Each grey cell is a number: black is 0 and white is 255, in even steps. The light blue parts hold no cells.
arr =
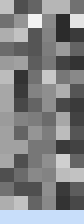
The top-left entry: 194
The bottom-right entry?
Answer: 72
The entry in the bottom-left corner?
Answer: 174
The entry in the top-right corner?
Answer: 113
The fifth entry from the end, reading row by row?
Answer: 194
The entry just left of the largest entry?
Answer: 149
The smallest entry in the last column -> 51
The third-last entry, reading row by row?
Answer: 137
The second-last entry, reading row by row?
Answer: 51
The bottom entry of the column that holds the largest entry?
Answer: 100
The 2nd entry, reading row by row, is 79
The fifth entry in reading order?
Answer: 182
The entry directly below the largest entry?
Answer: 85
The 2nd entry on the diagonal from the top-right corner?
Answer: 43
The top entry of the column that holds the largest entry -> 100
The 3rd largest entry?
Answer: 207
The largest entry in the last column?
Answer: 227

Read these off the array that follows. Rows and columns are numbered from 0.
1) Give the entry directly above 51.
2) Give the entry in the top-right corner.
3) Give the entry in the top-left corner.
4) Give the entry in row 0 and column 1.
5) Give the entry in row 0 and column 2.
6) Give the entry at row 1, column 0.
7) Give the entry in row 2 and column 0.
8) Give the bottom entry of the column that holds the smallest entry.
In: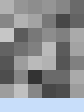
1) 186
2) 106
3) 178
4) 149
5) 141
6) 134
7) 198
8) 134
